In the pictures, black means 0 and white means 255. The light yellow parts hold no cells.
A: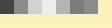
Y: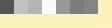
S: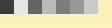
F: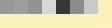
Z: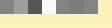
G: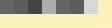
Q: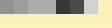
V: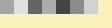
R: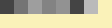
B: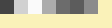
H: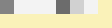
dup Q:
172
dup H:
243
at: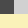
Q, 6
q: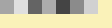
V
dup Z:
131
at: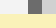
H, 3

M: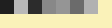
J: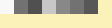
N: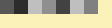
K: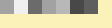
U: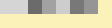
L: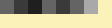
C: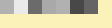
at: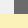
K, 2
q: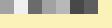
K
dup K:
162
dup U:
213

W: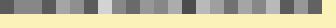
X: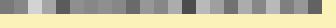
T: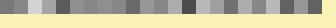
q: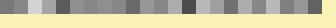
X
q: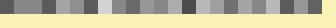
W
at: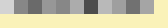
W, 8
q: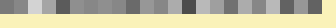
T

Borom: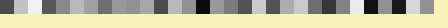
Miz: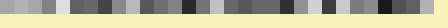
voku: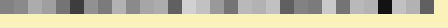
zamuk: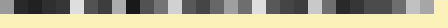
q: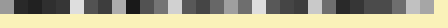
zamuk
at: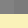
voku, 22
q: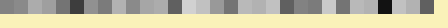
voku

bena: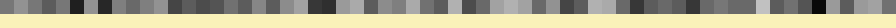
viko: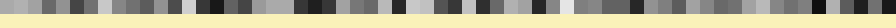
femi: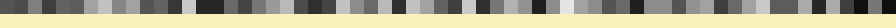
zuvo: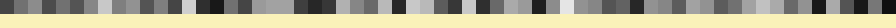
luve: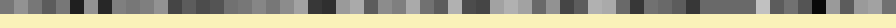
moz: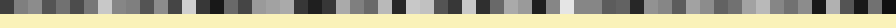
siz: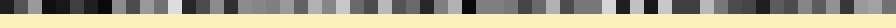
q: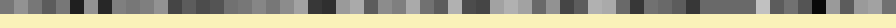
luve
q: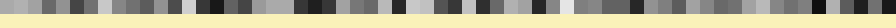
viko
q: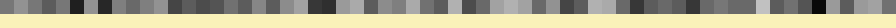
bena
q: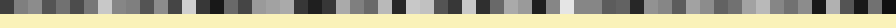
moz

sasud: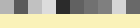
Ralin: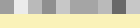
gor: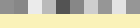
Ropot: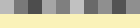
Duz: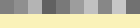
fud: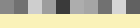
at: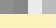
gor, 1
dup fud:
113

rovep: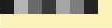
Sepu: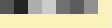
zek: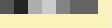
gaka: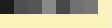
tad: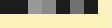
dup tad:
28
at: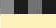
tad, 4
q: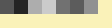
Sepu
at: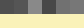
gaka, 2
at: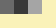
rovep, 3
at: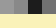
tad, 3

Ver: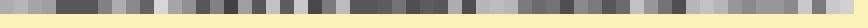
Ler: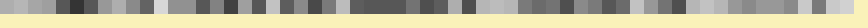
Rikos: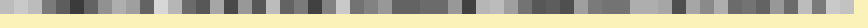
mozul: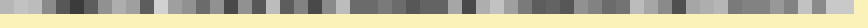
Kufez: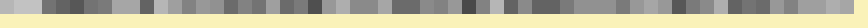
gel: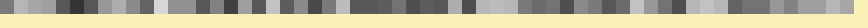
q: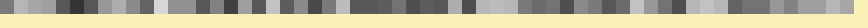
gel
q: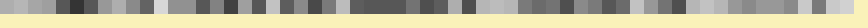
Ler
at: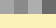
Rikos, 50

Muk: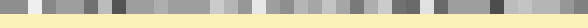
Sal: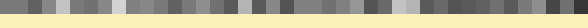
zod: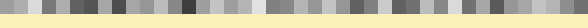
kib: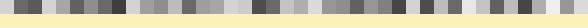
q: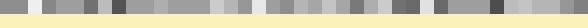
Muk
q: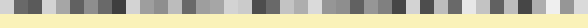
kib
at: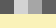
kib, 3
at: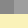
Muk, 4
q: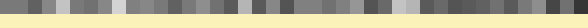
Sal

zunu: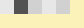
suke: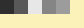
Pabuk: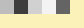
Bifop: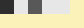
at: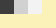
Pabuk, 2
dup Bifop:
231
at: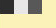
Bifop, 1
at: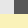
Bifop, 2
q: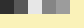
suke
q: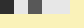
Bifop

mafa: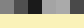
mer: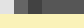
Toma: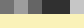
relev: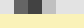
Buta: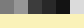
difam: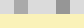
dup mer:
86
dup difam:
219
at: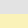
relev, 5
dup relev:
227
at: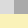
difam, 1
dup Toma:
48

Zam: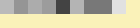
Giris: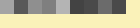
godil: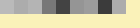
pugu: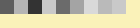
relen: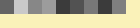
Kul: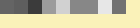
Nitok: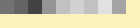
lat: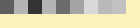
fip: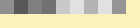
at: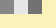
Kul, 7
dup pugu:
201
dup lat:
180
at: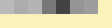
godil, 1

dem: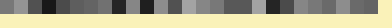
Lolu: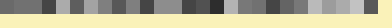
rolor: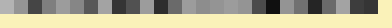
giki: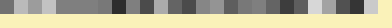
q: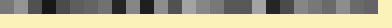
dem
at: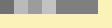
giki, 1
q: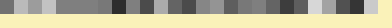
giki

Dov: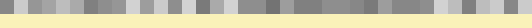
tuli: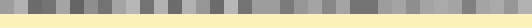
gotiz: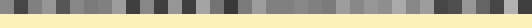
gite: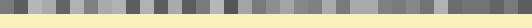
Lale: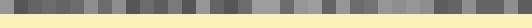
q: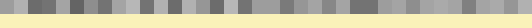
tuli
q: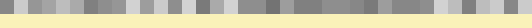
Dov

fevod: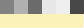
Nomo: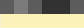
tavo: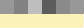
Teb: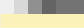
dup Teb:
115
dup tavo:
152
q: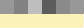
tavo
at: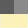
tavo, 4

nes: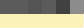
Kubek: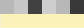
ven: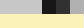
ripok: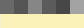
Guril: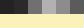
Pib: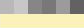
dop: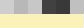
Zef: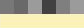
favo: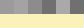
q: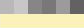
Pib
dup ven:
199
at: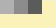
Guril, 4
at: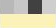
Kubek, 1
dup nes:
91
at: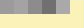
favo, 1
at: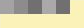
favo, 2

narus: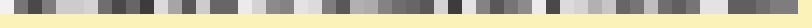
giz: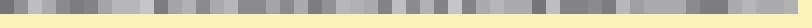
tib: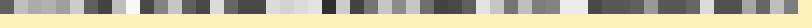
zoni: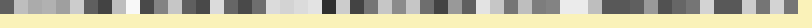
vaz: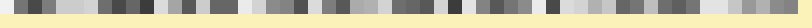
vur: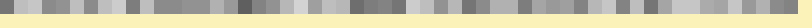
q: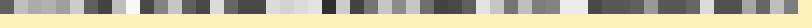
tib
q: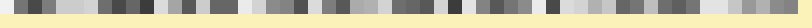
vaz
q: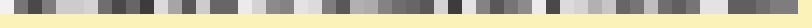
narus
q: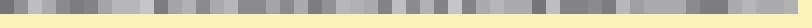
giz

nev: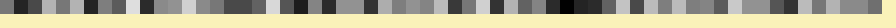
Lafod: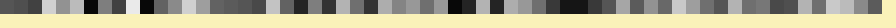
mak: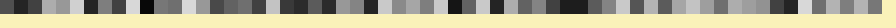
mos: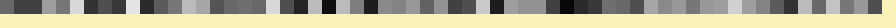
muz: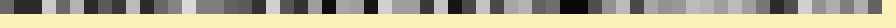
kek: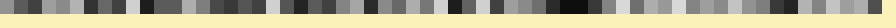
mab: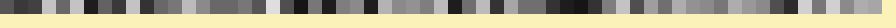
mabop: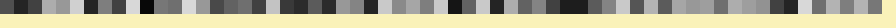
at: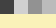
Lafod, 3
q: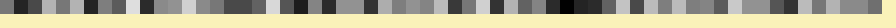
nev
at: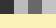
mos, 57

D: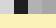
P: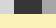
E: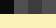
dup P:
54
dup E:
80

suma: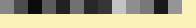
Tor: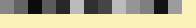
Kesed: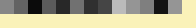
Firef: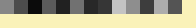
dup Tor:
187
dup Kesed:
149

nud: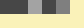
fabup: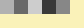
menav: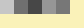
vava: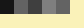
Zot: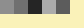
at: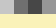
menav, 1
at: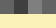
vava, 2
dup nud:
71

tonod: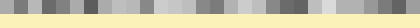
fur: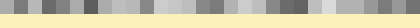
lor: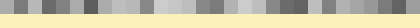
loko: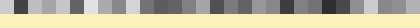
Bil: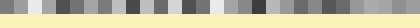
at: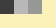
Bil, 19
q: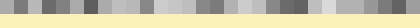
tonod
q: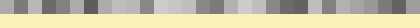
lor

